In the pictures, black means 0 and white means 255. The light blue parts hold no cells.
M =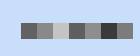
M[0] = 98
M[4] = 142
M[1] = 137

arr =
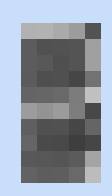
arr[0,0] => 177
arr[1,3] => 84
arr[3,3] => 70
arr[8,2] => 85
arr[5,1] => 147
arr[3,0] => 91
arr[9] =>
[98, 93, 94, 105, 188]
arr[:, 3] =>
[156, 84, 84, 70, 123, 125, 70, 62, 91, 105]
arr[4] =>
[100, 102, 105, 123, 192]
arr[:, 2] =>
[170, 82, 79, 80, 105, 155, 81, 73, 85, 94]
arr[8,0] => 88
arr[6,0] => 95
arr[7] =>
[101, 74, 73, 62, 70]

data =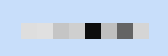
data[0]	222
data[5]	191
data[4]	13

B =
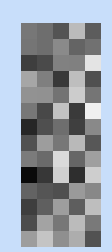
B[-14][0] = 119
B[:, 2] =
[84, 138, 129, 56, 115, 194, 110, 119, 218, 208, 79, 158, 119, 143]
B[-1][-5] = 157
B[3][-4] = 127
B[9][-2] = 46
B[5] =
[119, 72, 194, 58, 240]
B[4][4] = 117
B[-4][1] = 85
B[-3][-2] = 94
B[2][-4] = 74
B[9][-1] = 206
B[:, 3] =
[187, 100, 128, 190, 204, 58, 63, 185, 102, 46, 154, 94, 187, 173]
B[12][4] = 121
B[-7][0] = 81

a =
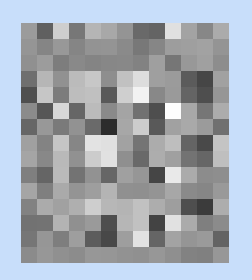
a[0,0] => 155
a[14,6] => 146
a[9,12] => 142
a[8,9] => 160
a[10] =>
[165, 127, 170, 148, 158, 180, 144, 143, 148, 167, 138, 134, 153]
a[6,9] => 161
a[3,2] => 145
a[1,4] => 147
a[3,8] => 159
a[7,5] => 224
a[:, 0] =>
[155, 149, 144, 111, 79, 139, 102, 160, 165, 127, 165, 130, 114, 118, 139]
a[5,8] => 78
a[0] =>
[155, 96, 206, 119, 181, 168, 148, 105, 100, 224, 163, 135, 171]
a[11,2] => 161
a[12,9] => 225
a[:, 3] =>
[119, 133, 137, 187, 189, 102, 146, 134, 145, 115, 148, 175, 144, 158, 140]
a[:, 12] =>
[171, 148, 141, 161, 150, 172, 112, 196, 191, 142, 153, 173, 139, 99, 151]
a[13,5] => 72
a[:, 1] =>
[96, 133, 156, 182, 198, 86, 152, 131, 136, 101, 127, 171, 115, 150, 151]
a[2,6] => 136
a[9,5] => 102
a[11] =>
[130, 171, 161, 175, 206, 183, 180, 193, 173, 158, 78, 59, 173]
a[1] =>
[149, 133, 152, 133, 147, 148, 138, 120, 134, 157, 159, 162, 148]
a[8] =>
[165, 136, 185, 145, 204, 225, 143, 105, 173, 160, 115, 102, 191]
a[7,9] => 190
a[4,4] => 192
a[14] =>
[139, 151, 144, 140, 151, 150, 146, 144, 151, 143, 130, 128, 151]
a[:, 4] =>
[181, 147, 132, 199, 192, 187, 106, 227, 204, 146, 158, 206, 154, 92, 151]

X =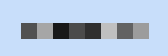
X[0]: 81
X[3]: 75
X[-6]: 24
